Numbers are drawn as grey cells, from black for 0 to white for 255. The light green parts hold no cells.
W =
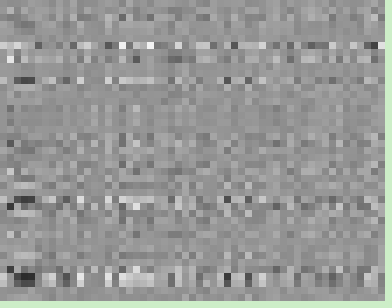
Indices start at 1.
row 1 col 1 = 146
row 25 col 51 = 140
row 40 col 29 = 110
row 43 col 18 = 142
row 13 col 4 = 173
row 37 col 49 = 165
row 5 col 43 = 138
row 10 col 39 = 139
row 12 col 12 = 207
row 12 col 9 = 132
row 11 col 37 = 141
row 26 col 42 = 159
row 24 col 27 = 146
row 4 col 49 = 147
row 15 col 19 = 147
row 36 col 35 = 161
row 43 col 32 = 143
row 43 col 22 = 150
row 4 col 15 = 142
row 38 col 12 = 152
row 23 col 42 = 151
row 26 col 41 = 149
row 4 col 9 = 144
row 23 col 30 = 143
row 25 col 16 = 136
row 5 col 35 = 151
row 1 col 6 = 153
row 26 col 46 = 145
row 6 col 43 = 151
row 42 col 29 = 139
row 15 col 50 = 141
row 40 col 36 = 80
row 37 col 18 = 121
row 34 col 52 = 162
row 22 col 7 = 157
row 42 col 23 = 152
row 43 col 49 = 157
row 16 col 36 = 147
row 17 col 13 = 152
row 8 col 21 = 150

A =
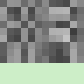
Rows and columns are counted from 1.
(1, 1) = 102
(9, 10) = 74
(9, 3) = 157
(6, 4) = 147
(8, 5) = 159
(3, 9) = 151
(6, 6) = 135
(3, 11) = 96
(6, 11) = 84
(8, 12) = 124
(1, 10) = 74
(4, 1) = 110
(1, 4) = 108
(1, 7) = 138
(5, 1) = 151
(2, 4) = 155
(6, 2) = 81
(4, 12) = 124
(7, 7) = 105
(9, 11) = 167
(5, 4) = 147
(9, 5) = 159
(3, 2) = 106
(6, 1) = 168
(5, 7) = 113
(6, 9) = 164
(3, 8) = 154
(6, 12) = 112
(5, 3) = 80
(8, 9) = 69
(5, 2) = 89
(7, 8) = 89

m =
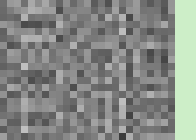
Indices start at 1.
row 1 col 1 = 110
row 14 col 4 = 145
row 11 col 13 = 138
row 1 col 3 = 158
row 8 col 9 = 135
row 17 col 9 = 173
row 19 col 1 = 92
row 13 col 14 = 107
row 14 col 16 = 167
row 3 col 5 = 114
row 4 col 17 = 101
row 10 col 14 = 144
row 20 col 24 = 148
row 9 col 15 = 107
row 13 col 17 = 105
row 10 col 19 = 83
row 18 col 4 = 143
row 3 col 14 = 148
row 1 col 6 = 140
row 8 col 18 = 158
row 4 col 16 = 116
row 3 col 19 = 73
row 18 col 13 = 103
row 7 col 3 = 95
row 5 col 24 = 105
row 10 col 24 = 91
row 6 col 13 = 122
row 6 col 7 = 148
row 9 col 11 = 128
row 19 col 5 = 144
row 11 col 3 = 118
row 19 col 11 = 123
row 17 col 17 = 128
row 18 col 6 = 117
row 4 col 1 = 151
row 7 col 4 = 147

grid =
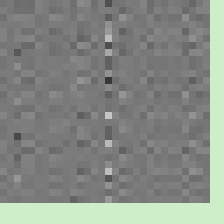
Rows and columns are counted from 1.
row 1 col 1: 116
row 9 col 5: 117
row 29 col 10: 121
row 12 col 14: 107
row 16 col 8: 114
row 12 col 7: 124
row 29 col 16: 151
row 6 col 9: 121
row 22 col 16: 128
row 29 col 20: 124
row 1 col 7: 124
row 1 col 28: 104
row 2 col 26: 125
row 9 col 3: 119
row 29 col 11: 99
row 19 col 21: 122
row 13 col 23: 127
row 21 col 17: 131
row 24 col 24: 124
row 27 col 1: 127
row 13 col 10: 120
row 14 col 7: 120
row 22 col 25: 131
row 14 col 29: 106
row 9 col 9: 123
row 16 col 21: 127
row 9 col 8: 124
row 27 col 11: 124
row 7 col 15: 126
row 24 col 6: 118
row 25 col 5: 127
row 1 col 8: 118
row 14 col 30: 114
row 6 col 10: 115
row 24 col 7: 121
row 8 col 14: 126
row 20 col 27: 119
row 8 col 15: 123
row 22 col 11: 123
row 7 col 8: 114

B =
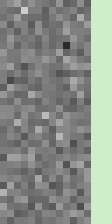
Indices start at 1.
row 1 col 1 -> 127
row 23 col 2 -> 161
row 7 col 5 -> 113
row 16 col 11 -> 100
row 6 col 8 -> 106
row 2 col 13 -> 112
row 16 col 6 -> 112
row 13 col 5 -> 107
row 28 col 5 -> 111
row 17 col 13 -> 120
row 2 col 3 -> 107
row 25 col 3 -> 110
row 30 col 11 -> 126
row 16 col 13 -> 125
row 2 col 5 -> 125
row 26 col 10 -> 142
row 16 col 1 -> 136
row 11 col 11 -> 109
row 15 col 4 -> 110
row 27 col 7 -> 138
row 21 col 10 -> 141
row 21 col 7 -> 142
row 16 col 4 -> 135
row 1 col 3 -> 161
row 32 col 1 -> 124
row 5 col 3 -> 97
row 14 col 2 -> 123
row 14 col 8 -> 117
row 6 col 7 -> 132
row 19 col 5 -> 113
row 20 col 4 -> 89
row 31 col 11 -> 155
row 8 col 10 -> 101
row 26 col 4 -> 115
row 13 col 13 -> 114
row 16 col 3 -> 122
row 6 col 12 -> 124
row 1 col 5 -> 144
